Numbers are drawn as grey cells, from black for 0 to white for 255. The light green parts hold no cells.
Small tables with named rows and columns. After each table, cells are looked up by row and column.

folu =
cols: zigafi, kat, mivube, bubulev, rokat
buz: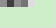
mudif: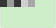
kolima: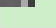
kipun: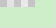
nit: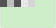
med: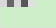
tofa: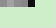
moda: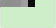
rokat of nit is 213
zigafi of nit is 83
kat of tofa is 162
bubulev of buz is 117
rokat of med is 224
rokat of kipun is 196
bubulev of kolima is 169
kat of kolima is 99
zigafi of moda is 144
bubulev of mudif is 208
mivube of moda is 144
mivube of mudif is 54
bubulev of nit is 231
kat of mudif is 156
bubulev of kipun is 232
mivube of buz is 143
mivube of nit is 83
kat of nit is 191
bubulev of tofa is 136
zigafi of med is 216

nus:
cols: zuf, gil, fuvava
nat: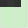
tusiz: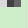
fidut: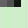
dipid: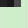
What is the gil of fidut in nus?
80
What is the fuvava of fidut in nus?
21
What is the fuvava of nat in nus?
49
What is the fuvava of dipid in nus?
74
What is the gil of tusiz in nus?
65
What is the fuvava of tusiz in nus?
101
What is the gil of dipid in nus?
25
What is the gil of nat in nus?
54
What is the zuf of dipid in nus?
35
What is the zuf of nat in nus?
49
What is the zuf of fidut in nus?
99
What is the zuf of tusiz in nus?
217
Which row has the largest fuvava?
tusiz

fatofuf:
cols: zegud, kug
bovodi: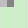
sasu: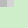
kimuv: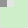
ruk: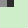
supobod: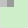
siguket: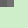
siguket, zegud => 99
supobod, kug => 155
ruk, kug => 45
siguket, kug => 113
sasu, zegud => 186
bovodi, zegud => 191
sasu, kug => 212
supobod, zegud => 194
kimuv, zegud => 148
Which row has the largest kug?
kimuv

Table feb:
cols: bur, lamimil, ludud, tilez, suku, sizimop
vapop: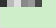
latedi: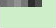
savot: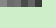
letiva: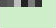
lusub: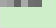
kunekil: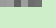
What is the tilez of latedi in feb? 119
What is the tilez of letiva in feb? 35
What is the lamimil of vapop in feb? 186
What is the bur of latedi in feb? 112
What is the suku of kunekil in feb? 109
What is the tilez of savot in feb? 75
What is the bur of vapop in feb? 48
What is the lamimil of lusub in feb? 156
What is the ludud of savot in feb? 114
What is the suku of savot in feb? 101
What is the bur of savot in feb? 135
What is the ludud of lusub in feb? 101
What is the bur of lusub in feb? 165

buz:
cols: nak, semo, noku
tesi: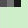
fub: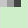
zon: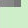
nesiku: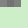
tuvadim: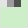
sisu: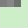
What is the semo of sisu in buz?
135
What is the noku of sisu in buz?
111
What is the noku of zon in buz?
120
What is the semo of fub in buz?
154
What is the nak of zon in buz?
140
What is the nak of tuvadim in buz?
228
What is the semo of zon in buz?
136
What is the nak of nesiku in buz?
130
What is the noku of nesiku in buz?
127
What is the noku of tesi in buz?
25
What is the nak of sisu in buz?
126
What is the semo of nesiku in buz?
115
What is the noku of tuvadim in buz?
79
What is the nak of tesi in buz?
80
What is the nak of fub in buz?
198

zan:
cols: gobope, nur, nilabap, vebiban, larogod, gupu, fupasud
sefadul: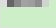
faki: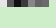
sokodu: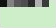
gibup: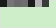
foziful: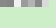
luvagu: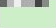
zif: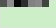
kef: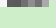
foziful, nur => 132
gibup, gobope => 26
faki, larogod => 135
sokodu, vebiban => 78
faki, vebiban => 59
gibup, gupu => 179
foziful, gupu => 136
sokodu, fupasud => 59
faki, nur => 87
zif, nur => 142
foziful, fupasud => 218
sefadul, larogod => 158
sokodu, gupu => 177
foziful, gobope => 136
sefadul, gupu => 141
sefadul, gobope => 221
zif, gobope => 82
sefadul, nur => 101
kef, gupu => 114
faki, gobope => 229
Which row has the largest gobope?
kef

